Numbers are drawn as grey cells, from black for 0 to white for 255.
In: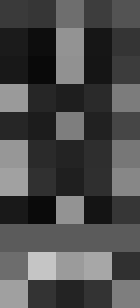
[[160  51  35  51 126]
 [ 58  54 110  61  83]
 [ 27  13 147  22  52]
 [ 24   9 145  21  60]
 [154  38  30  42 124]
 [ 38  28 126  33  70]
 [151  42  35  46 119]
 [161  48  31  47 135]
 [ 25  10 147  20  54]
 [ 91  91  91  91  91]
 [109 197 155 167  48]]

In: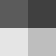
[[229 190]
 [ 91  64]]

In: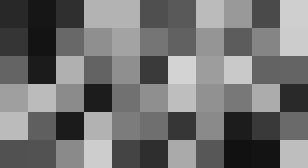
[[ 81  82 138 205  68  46 170  87  17  19 190]
 [ 40  22  47 179 179  79  89 187 153  74 207]
 [ 53  19 104 143 163 117  97 149  92 133 204]
 [100  27 176  99 143  58 211 157 201  99 100]
 [159 187 139  28 113 143 190 145 120 172  41]
 [187  95  27 178 124 111  54 138  28  57 106]]

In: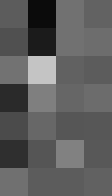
[[112  92  92  97]
 [ 92  11 113  98]
 [ 80  27 113 109]
 [114 196  97  92]
 [ 42 127 102 108]
 [ 75 103  86  87]
 [ 47  85 129  88]]

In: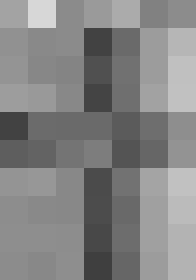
[[140 136 142  63 102 156 179]
 [163 215 139 154 171 129 140]
 [145 137 139  66 106 156 182]
 [148 135 132  80 113 156 192]
 [157 153 136  68 111 162 193]
 [ 66 107 106 106  91 110 142]
 [ 94  99 116 125  84 102 147]
 [148 151 136  75 114 164 193]
 [141 137 136  76 105 160 187]
 [142 142 141  72 109 160 179]]

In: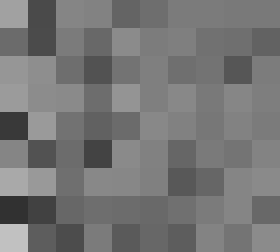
[[193  93  76 123  90 103  93 131 116 139]
 [161  74 133 130 100 110 123 123 121 121]
 [107  75 123 104 139 124 127 113 111  98]
 [150 142 110  82 115 127 111 115  86 124]
 [155 140 138 109 148 127 136 121 134 126]
 [ 57 154 114  97 107 136 129 119 130 123]
 [133  82 108  67 138 129 102 122 116 131]
 [169 153 111 136 135 128  88 102 133 138]
 [ 49  65 103 110 108 105 112 123 133 104]]
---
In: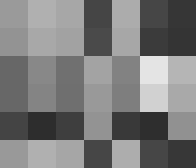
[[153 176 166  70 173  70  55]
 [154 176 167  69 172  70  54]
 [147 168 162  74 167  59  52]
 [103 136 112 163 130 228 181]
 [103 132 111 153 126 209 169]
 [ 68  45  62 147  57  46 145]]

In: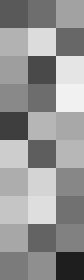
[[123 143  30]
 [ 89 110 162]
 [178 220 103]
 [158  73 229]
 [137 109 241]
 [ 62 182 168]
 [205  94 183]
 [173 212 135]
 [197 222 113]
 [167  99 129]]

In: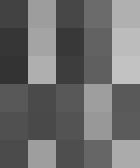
[[ 75 158  78 102 171]
 [ 66 157  71 107 176]
 [ 54 164  56  98 188]
 [ 51 175  61  95 194]
 [ 88  74  88 158  89]
 [ 80  73  83 152  91]]

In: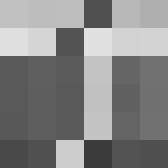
[[ 73  80 205  59  83  79]
 [193 189 190  80 184 175]
 [223 214  83 225 210 211]
 [ 89  95  91 195 101 113]
 [ 89  94  89 193  97 112]
 [ 88  94  90 196 100 113]]

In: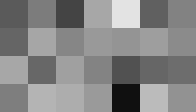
[[126 180 173 154  16 187 146]
 [ 90 124  68 167 227  96 130]
 [101 166 134 153 148 158 139]
 [167 103 160 131  81 102 109]]

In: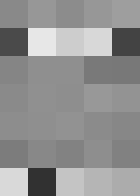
[[217  49 196 181 172]
 [137 151 140 151 158]
 [ 74 231 205 216  67]
 [133 143 143 121 120]
 [138 144 142 152 147]
 [141 143 146 139 135]
 [124 136 130 142 129]]

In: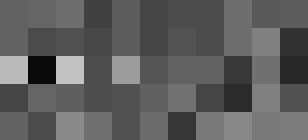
[[ 98  75 138 112  82 108  54 120 136 120 124]
 [ 98 101 110  65  92  69  76  76 109  89  93]
 [ 98  75  81  71  92  69  83  76 109 128  50]
 [186  10 194  77 156  85  98  98  56 112  39]
 [ 69 101  95  77  82  97 113  69  43 128  82]]

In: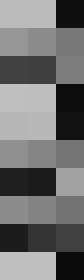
[[191 191  11]
 [186 187  15]
 [150 139 120]
 [ 65  63 125]
 [191 190  12]
 [182 184  17]
 [144 133 117]
 [ 31  27 162]
 [140 131 115]
 [ 28  51  64]]
